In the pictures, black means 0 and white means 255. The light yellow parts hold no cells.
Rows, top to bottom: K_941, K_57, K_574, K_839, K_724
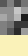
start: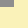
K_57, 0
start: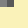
K_724, 0
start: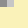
K_57, 1
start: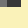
K_839, 1
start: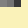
K_839, 0

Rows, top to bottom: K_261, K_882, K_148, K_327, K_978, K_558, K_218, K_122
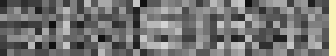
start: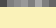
K_882, 26
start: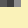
K_882, 6
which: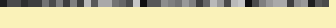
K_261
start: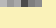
K_882, 23
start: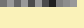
K_882, 12
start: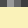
K_327, 40
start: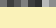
K_148, 29

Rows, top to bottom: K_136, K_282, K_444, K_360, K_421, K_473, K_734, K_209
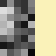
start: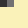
K_282, 3
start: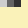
K_282, 1

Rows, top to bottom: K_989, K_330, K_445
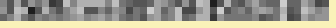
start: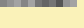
K_445, 12
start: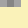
K_445, 14
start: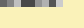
K_330, 23
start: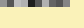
K_989, 26

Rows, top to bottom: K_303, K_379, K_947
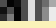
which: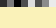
K_947
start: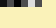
K_379, 0
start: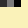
K_947, 0
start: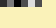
K_947, 0
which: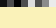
K_379

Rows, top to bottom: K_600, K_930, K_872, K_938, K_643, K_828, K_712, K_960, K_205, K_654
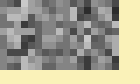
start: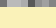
K_872, 0
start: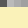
K_654, 2
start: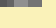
K_712, 4
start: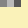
K_930, 9
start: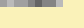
K_930, 2
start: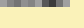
K_205, 5
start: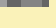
K_654, 5

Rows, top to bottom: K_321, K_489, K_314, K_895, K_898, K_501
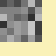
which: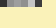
K_895
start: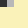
K_314, 4

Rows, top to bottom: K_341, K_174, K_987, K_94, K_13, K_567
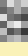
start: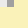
K_94, 2
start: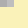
K_567, 1
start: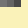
K_987, 1
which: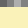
K_174

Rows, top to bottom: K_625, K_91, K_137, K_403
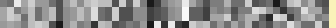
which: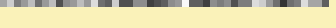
K_91
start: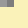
K_403, 2
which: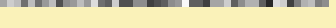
K_137

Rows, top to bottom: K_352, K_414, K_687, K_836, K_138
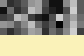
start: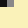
K_352, 8
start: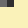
K_414, 1
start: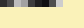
K_414, 2
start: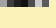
K_414, 5
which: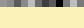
K_836
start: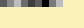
K_836, 2
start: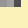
K_352, 4

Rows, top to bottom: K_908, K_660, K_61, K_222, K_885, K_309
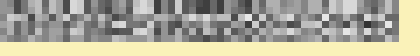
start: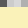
K_885, 18
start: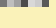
K_660, 6
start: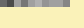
K_660, 34
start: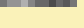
K_309, 22
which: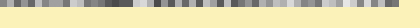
K_885
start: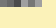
K_660, 33
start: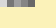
K_61, 41

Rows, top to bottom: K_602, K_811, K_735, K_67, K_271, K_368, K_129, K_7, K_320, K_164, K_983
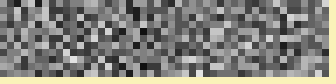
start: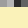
K_67, 6
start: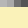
K_368, 41

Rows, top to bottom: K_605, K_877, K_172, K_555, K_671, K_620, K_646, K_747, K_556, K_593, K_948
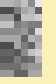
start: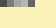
K_877, 1
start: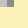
K_605, 3
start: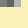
K_646, 3
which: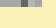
K_620
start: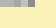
K_605, 0
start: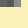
K_747, 1

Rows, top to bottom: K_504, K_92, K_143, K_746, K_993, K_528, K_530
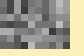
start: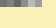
K_504, 4
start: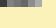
K_92, 3
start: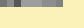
K_528, 0
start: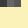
K_993, 7
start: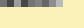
K_504, 0
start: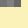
K_504, 4

